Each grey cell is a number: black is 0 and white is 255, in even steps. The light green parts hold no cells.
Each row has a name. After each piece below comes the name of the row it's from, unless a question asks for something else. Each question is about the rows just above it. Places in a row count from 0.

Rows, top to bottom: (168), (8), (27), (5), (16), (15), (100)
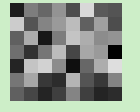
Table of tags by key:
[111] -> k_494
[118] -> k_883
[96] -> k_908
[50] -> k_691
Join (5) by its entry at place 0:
k_494
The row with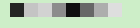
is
(16)
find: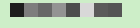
(168)
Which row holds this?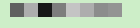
(27)

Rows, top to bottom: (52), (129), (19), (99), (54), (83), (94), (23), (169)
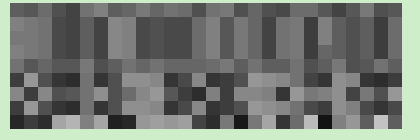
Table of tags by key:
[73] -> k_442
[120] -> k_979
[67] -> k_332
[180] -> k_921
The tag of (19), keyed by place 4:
k_332
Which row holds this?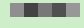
(94)

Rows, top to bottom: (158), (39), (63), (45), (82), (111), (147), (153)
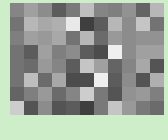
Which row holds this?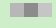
(39)
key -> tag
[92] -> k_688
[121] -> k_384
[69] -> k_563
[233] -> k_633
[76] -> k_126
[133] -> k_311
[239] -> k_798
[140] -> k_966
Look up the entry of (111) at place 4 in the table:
k_126
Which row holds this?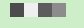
(111)
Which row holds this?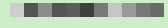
(153)

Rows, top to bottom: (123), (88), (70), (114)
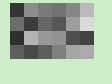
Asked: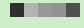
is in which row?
(70)
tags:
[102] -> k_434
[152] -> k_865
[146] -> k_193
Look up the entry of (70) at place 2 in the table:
k_865
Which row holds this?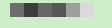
(88)
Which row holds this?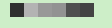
(70)

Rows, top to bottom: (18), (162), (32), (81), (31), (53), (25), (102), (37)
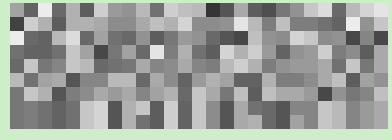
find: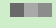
(53)
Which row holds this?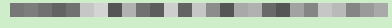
(37)
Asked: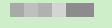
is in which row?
(162)
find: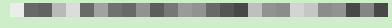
(32)
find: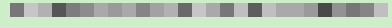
(25)
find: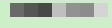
(32)
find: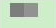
(31)

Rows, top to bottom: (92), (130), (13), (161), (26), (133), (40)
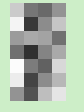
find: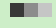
(130)
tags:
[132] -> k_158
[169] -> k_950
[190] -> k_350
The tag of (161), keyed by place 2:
k_158
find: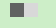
(26)
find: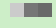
(92)
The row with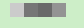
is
(92)
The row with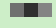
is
(161)

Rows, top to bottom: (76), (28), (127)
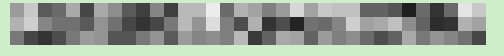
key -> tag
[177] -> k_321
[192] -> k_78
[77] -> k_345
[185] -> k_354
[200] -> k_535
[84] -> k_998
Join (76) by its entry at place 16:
k_321
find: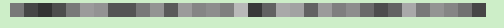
(127)
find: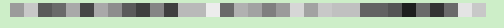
(76)
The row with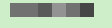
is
(28)

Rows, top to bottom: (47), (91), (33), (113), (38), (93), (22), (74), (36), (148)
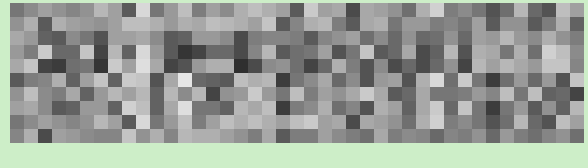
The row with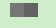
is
(74)
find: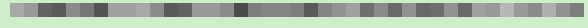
(33)
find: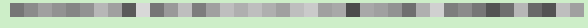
(36)

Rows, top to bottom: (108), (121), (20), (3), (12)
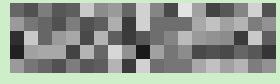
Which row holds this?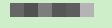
(12)
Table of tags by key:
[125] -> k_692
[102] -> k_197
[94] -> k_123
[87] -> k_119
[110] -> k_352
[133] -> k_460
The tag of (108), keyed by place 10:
k_460
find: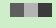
(12)
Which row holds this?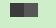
(20)
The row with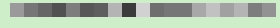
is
(12)

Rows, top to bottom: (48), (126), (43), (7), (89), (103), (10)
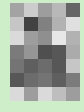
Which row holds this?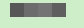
(103)
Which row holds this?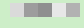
(43)
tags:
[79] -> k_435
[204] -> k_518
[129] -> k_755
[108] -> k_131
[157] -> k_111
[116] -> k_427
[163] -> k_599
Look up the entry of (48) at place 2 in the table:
k_111
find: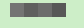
(89)
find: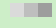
(10)
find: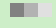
(126)
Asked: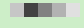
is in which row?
(126)

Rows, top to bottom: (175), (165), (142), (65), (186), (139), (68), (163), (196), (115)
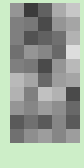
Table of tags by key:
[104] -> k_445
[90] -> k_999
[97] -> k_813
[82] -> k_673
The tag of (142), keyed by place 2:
k_813
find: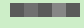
(196)
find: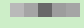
(139)

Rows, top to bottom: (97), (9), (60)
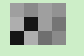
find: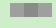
(97)
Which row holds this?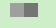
(9)

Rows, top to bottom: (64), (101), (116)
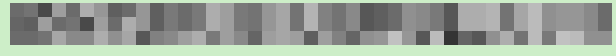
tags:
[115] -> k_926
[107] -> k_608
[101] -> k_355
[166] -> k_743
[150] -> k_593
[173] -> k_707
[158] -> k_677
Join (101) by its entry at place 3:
k_608
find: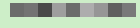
(101)
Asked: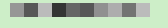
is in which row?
(116)
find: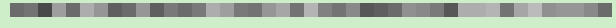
(64)
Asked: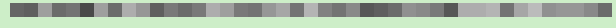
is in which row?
(101)
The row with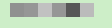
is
(116)
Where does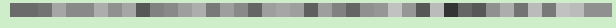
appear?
(116)

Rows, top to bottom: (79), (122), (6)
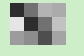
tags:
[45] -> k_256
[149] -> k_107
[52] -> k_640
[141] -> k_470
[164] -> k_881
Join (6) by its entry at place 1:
k_470
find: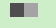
(6)
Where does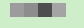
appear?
(6)
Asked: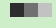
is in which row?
(122)
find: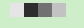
(122)

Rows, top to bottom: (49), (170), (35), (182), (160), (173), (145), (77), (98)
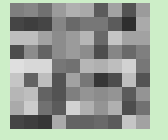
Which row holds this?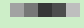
(173)
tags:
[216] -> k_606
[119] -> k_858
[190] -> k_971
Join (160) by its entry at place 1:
k_606
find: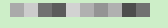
(77)
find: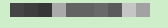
(98)
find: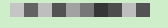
(173)
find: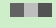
(173)
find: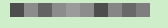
(182)

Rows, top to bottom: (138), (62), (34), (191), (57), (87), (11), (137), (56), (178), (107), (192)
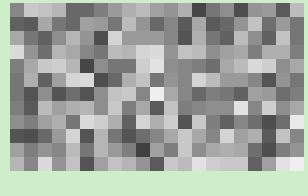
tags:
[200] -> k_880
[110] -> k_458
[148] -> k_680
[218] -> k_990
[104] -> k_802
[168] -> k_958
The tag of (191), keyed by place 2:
k_458
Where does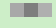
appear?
(191)
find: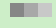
(178)
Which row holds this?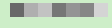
(87)
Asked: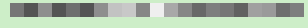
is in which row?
(11)
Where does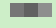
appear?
(34)

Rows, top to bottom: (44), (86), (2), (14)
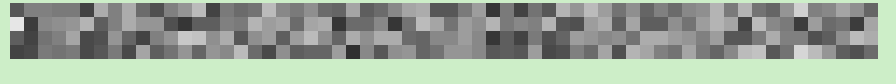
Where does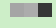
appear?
(86)
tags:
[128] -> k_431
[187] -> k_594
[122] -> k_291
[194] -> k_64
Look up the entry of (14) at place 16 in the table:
k_594
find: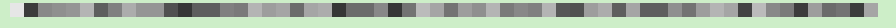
(86)
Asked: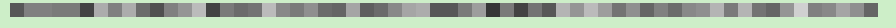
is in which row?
(44)

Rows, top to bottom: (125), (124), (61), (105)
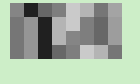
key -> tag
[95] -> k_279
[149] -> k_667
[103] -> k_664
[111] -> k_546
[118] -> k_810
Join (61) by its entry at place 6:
k_664
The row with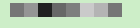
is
(105)
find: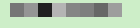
(61)
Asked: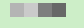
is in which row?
(124)
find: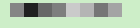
(125)
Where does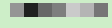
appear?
(105)

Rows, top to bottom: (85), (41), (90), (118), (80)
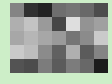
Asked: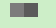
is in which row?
(80)
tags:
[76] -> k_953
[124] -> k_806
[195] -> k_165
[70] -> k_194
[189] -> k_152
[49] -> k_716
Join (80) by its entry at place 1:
k_953
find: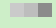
(118)
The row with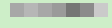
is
(90)
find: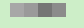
(90)
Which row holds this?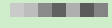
(118)

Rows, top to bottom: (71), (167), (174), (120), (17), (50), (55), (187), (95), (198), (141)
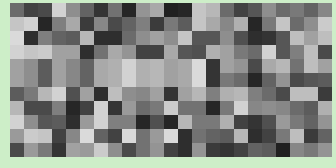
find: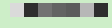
(198)
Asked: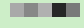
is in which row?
(167)
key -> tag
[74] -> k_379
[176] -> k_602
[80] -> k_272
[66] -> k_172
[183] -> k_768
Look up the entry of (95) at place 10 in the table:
k_272
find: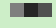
(95)

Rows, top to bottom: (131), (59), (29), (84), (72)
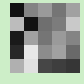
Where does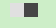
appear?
(72)
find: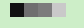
(59)
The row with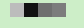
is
(59)
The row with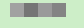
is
(29)

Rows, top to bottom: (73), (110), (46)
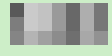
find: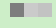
(110)
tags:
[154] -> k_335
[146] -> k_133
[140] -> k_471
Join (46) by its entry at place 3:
k_471
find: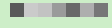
(73)
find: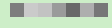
(110)
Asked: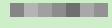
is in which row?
(46)

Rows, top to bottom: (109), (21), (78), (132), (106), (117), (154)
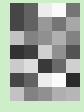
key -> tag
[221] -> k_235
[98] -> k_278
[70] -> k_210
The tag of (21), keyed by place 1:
k_278
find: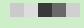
(106)
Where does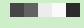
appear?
(117)

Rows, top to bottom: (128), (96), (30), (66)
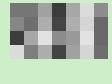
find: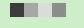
(128)
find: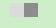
(128)
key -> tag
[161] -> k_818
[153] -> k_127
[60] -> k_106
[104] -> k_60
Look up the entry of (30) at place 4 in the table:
k_127
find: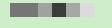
(128)
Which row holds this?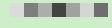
(66)

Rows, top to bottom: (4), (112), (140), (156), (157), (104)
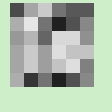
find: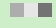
(112)
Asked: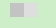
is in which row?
(157)
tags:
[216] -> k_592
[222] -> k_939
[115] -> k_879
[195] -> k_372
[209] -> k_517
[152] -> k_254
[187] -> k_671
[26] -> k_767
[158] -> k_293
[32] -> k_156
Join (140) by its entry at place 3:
k_592
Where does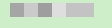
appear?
(156)
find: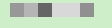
(140)
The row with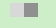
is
(140)
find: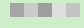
(156)

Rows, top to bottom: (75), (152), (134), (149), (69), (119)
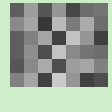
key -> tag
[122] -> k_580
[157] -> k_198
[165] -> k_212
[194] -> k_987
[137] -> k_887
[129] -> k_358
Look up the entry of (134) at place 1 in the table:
k_358
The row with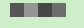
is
(75)
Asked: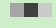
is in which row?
(119)
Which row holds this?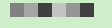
(134)

